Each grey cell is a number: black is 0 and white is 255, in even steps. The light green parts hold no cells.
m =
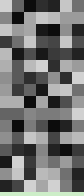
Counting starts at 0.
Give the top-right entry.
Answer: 112
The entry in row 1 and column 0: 134
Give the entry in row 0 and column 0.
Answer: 209
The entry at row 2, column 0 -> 198
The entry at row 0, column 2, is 12
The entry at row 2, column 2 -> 166
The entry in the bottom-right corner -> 46
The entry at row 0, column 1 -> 100
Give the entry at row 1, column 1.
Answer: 12
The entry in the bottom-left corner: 34
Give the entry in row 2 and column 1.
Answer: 155

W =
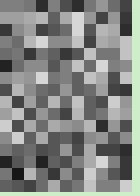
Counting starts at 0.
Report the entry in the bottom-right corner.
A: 205
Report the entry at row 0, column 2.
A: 118
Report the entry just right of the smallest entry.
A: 182
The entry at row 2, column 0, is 55
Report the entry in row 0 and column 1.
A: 127
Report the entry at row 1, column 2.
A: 170
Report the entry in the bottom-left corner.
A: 96
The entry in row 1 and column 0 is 159
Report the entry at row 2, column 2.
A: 159
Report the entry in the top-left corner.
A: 127
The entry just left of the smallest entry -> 118
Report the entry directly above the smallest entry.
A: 86
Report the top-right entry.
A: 67
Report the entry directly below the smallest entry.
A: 86
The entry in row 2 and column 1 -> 139

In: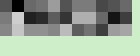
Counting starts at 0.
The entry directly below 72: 105
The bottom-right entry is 165
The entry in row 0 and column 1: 1
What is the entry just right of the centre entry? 175
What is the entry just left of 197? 134
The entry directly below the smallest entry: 206
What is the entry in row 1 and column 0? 123
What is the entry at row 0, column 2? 105
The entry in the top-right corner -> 105

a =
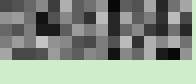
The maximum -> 196
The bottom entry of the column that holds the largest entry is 82
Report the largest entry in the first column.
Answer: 166
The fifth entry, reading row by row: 61
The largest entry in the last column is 166
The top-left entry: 72
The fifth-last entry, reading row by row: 103
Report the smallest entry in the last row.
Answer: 8
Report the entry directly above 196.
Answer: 27
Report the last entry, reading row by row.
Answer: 146
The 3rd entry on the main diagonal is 124
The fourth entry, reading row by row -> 136
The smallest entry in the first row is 8
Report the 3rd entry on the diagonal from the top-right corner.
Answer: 39
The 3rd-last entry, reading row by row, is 27
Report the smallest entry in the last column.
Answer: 39

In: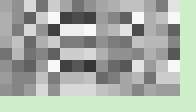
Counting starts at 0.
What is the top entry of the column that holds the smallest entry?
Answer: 145
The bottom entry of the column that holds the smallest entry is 216
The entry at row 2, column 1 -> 124
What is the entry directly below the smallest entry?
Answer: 193
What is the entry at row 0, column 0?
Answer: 166
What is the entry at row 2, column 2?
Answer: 216
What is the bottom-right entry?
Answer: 155
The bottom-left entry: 145
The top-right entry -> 227
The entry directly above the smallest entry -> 216
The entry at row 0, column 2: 216
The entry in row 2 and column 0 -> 175
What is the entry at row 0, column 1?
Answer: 145
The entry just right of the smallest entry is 145
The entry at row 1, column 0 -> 175
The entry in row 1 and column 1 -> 145
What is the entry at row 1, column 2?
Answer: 97

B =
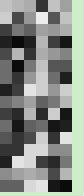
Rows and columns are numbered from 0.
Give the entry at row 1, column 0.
205
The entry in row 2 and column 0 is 62
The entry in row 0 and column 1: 182
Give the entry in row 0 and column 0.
194
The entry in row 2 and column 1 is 119
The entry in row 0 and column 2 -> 172
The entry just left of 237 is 151
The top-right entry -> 160
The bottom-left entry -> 97
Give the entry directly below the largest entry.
160
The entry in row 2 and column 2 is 97
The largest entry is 237
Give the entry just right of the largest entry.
85

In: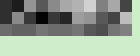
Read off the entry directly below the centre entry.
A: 108
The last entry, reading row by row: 128
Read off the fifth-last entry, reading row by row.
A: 117
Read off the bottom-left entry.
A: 108
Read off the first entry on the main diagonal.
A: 47
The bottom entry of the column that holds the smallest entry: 117
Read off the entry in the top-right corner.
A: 68
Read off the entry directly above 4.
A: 88
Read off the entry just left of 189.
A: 68
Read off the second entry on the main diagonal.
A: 138

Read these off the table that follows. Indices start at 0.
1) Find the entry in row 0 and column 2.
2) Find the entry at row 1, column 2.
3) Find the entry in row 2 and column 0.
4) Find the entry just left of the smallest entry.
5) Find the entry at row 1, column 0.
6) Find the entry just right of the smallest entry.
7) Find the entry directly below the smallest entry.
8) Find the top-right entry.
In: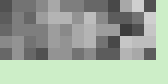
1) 115
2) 103
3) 103
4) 157
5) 92
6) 81
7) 198
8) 81

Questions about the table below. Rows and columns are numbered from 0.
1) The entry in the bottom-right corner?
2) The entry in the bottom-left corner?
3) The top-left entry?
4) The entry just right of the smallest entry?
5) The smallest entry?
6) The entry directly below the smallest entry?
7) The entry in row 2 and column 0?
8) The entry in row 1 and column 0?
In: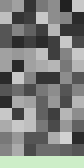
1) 85
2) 132
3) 141
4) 200
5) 33
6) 132
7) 85
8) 191

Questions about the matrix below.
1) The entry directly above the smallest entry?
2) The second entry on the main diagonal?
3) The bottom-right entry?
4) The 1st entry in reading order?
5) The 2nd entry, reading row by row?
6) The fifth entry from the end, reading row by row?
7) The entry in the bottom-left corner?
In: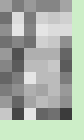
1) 143
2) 220
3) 59
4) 164
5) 124
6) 69
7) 199

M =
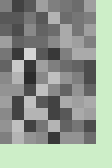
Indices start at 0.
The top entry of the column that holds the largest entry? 88
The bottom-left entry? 127
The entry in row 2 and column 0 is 99
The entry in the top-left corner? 127
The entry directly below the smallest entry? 76
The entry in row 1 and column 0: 88
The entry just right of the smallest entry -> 137
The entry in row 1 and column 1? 88
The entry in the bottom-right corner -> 108
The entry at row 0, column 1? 66
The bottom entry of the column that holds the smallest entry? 147
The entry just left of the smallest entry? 180
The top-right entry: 159
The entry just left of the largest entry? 56
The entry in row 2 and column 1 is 76
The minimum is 44
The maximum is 213
